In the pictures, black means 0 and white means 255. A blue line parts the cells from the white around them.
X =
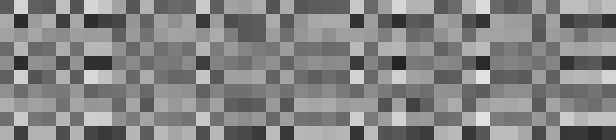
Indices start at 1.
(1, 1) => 90
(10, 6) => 179
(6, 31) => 157
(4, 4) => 109
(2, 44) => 49
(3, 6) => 158
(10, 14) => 176
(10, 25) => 181
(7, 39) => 104
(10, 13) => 165
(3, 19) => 92
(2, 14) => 163
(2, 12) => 160
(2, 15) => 58
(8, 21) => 86
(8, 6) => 165
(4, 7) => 184
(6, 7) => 217
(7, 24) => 139
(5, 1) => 142
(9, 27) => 122
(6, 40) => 97
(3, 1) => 161
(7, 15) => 98
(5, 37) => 132
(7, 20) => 134
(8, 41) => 135
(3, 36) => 163
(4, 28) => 176
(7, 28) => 122
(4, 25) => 109
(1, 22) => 87
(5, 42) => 82
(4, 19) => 124
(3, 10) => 154
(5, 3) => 146
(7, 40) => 123
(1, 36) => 104
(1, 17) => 162
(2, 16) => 157

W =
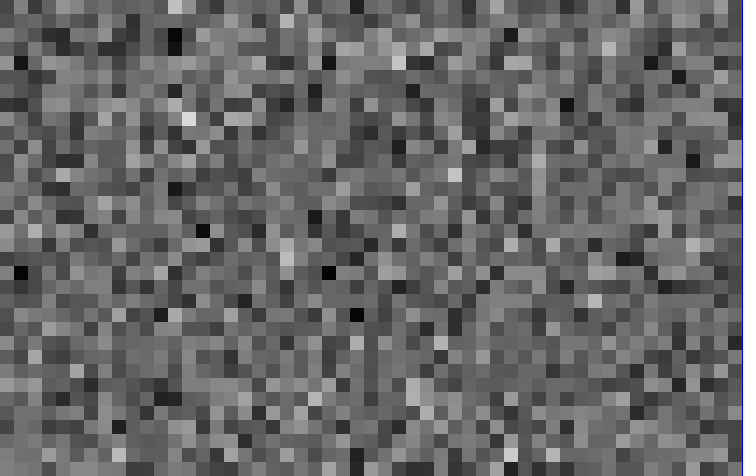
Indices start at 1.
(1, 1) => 71
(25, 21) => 54
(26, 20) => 99
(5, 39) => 100
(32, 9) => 129
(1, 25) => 114
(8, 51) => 126
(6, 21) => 137
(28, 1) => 153
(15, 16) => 113
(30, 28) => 104
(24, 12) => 130
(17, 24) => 87
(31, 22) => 145
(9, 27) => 72
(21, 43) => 88
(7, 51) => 132
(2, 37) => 126
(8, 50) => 129
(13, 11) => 64
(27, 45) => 86
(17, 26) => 72
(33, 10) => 106
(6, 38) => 83
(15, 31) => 104
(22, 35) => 120
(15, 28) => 70
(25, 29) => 110
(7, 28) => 90
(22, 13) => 71
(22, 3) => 85
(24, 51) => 102
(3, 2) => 103
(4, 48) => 46
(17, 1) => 153
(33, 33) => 58
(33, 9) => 186
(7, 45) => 107
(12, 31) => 91
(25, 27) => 78

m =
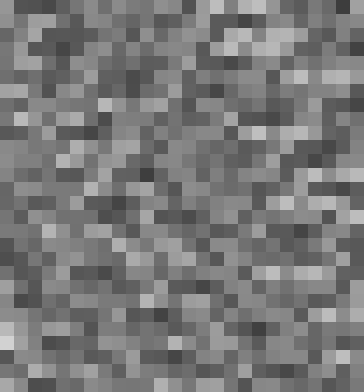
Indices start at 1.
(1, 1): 150
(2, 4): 159
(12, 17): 96
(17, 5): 144
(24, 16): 156
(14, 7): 178
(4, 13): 136
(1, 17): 128
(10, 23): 152
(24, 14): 103
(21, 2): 112
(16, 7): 113
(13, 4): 117
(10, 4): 156
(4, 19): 175
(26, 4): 114
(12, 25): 135
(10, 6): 86
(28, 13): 144
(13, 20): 134
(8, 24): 92
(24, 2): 151
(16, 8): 78
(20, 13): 128
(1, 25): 61
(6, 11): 87
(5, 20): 138
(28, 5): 112
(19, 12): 110
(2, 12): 87
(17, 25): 136
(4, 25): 98
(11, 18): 90
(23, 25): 140
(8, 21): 96
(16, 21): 127
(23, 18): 111
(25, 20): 135
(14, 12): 109
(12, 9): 152

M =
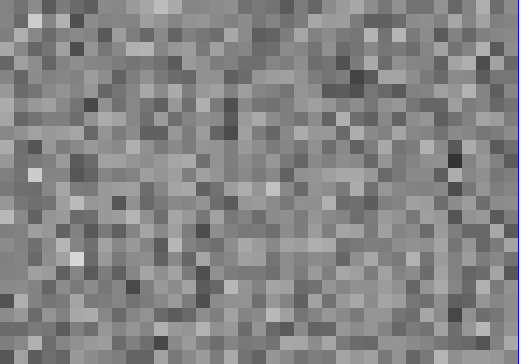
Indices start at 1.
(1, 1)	131
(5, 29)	144
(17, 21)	140
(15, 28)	128
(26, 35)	154
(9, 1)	165
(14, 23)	147
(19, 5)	162
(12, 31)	143
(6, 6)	130
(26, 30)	102
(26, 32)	180
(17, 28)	160
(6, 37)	118
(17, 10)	132
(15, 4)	115
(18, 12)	92
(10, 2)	145
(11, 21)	134
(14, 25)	122
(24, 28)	132
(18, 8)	162
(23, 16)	127
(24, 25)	150
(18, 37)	163
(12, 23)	137
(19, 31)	116
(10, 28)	129
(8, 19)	117
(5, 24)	116
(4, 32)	162
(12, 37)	90
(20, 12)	143
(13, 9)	124
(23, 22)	117
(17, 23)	156
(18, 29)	141
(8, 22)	149
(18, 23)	174
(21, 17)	183
